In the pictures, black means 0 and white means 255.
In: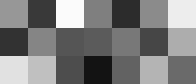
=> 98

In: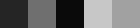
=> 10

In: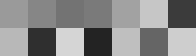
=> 191

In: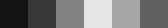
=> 229

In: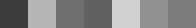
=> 209

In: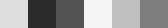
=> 245

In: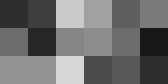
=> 75

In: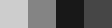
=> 132
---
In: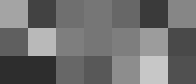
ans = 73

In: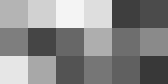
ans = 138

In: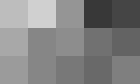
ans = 99

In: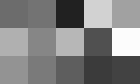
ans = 252

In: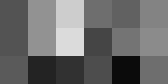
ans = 139

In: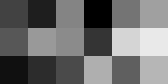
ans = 233

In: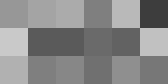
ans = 193

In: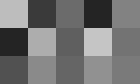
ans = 115
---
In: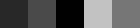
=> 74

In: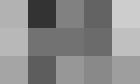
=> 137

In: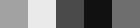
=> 110

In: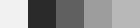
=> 157

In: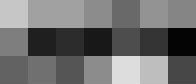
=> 112

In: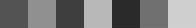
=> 112

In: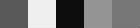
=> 119

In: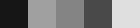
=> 132

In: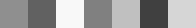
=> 143

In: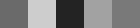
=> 121
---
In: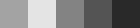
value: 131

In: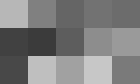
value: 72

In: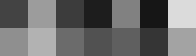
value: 53

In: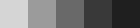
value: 105

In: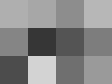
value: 84

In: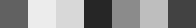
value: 97
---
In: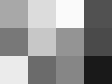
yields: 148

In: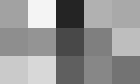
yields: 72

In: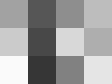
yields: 216

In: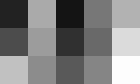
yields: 48

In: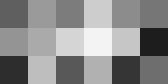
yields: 213

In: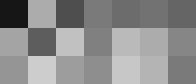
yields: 193

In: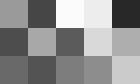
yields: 91

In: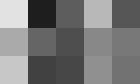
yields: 78

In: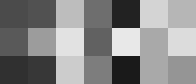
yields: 226

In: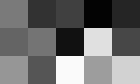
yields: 17
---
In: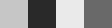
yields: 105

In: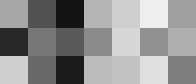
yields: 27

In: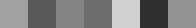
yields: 88

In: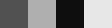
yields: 82

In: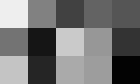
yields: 21

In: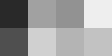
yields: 79
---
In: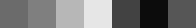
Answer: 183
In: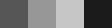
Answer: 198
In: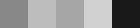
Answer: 166
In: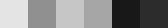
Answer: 198
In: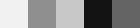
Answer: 200
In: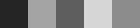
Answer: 94
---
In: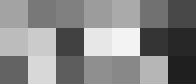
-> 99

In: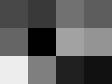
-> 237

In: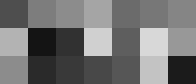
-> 140

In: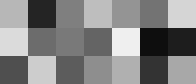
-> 79

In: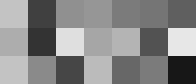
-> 195

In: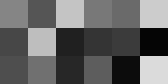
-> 78

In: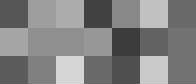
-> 92

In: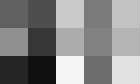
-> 38

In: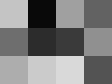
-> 173
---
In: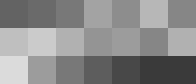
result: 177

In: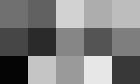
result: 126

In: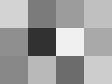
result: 169

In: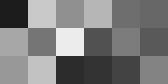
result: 89

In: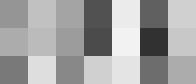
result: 200

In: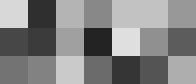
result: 92

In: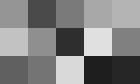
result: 128
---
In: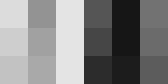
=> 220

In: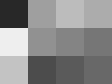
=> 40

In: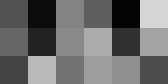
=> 82

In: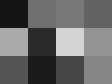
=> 21

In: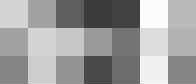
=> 212

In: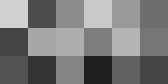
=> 209

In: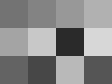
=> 115

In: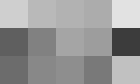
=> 207
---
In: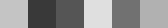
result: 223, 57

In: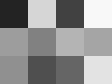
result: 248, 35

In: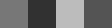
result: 188, 49

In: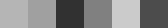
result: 203, 49

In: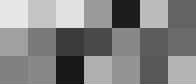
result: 231, 23

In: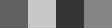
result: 200, 53

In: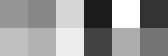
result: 255, 28
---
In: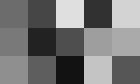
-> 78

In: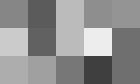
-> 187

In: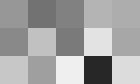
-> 122

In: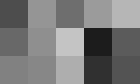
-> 196

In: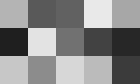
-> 113

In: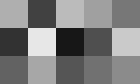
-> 23
